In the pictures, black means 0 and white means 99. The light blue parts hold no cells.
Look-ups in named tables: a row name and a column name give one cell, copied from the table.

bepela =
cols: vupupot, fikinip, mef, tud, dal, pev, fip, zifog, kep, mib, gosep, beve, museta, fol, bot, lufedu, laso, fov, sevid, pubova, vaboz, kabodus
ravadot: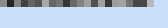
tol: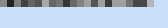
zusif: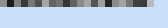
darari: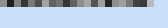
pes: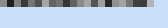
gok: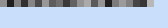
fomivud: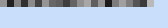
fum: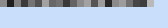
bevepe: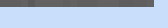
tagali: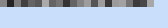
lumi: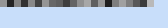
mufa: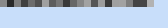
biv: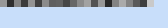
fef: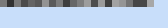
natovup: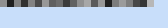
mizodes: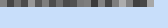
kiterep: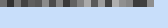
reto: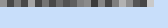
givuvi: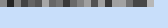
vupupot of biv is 59
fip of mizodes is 49
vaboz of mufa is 27
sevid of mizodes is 50
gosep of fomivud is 39
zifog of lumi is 40
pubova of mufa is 26
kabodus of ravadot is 71

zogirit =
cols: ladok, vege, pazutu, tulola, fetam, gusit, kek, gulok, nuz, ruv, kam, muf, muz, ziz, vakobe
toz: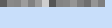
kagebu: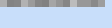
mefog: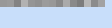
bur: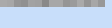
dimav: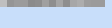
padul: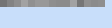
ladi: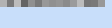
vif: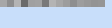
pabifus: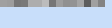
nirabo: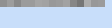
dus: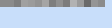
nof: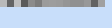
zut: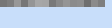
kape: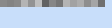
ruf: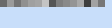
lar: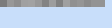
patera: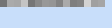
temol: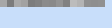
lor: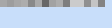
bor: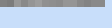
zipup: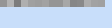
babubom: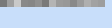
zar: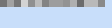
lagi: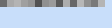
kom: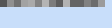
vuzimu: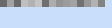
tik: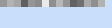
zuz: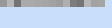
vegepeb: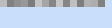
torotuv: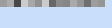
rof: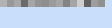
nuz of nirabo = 60
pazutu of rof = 65
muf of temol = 70
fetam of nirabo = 60
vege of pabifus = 61
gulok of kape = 52
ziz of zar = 72
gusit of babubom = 56
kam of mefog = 53
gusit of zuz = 65
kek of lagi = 56

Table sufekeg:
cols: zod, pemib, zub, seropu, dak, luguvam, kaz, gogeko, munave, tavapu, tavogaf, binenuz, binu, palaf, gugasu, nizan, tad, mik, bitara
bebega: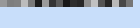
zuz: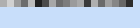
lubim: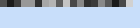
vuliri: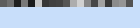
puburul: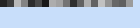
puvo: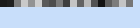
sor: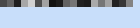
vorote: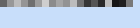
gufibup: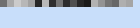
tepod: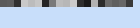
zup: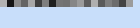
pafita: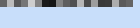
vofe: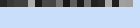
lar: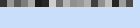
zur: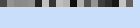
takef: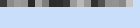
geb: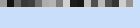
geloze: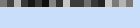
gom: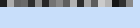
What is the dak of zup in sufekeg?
65
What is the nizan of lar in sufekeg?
74
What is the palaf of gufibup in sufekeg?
69
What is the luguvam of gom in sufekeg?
56
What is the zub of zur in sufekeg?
53
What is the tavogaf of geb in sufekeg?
11
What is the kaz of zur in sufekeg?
75
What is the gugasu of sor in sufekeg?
46
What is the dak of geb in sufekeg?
25
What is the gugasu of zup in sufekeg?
35
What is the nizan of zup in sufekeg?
49
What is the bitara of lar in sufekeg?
29
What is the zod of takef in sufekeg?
23
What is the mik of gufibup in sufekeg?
68
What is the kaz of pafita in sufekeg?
10

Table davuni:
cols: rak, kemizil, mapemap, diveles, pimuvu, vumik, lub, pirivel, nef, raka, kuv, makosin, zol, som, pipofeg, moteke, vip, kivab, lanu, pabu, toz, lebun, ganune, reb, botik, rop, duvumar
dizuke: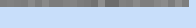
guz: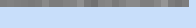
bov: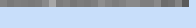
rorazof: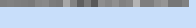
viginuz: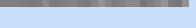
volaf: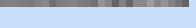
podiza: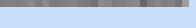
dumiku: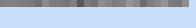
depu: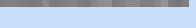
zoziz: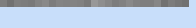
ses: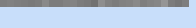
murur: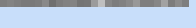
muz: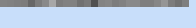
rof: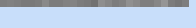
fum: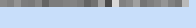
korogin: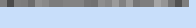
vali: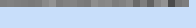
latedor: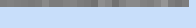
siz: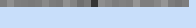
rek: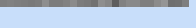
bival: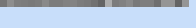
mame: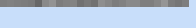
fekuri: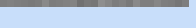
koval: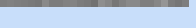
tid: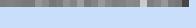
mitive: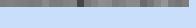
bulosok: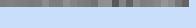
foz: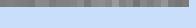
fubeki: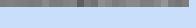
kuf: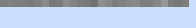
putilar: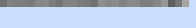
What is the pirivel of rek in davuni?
48
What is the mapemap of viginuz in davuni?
49
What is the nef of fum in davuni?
48
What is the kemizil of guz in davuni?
50
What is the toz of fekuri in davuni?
49
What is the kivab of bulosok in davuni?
51
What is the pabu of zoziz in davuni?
50
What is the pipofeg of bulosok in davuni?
55
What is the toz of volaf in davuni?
53
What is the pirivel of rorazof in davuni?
48
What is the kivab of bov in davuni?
50
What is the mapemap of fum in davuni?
57
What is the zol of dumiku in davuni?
47
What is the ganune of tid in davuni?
52
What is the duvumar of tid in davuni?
27
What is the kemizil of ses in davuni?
50
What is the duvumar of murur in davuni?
49

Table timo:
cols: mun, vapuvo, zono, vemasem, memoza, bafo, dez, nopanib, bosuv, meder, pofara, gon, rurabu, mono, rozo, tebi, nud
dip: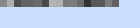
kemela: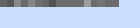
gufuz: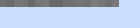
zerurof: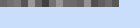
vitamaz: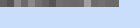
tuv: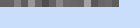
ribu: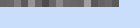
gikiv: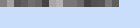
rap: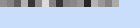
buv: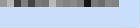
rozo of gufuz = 46
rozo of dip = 35
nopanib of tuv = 38
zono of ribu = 49
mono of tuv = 34
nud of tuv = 36
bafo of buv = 47
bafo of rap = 55
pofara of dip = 48
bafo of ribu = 40
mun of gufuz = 44
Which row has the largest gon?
rap

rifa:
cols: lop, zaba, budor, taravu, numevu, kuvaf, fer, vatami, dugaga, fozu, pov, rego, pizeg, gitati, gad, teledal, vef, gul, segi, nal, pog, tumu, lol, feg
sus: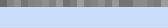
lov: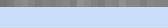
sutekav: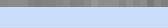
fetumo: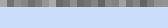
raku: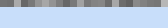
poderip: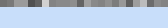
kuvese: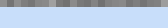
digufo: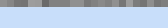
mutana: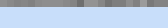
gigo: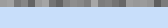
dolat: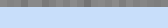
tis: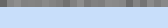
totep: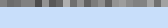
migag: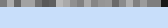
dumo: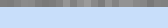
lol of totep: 44
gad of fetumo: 39
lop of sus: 41
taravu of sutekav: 54
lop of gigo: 61
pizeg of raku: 47
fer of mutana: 55
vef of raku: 65
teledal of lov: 52
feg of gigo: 48
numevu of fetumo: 44
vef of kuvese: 52
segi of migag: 68
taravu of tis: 50
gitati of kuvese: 51
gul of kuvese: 53
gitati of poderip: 53
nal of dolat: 50
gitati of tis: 50

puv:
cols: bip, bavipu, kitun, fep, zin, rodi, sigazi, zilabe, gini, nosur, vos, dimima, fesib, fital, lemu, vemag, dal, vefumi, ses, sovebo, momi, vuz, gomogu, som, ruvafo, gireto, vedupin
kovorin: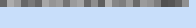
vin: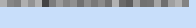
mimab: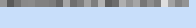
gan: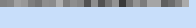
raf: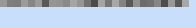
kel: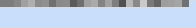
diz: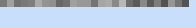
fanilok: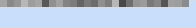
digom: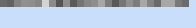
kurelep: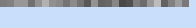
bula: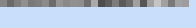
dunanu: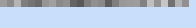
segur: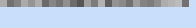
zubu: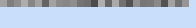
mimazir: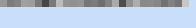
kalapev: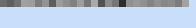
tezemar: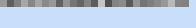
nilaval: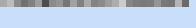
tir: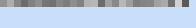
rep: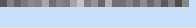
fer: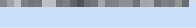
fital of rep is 58
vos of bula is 56
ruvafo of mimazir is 50
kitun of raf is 48
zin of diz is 49
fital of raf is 29

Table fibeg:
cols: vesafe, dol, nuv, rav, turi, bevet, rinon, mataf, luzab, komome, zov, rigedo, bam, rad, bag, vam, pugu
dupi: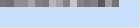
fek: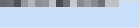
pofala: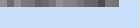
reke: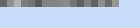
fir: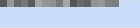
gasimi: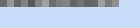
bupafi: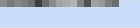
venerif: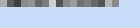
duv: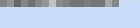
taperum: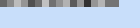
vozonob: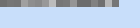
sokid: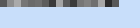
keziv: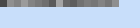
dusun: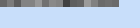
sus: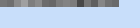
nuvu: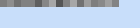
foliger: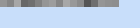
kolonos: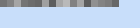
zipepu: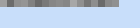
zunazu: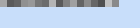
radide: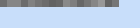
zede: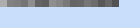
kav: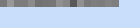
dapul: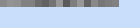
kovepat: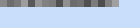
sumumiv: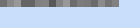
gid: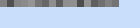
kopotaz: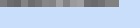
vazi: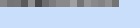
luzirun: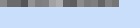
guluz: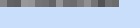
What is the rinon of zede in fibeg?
37
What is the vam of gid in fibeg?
50
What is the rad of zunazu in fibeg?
40
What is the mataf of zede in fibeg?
55
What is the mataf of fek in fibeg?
74
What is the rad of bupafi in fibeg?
62
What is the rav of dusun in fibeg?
51
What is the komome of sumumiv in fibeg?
59
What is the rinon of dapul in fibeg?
38
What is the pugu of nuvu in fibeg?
51
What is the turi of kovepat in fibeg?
34
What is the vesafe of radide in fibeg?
43
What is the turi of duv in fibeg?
44
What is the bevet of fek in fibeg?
55
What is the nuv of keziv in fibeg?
51
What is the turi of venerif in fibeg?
57
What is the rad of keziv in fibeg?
46
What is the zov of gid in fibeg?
56
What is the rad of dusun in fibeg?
50
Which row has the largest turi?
fek

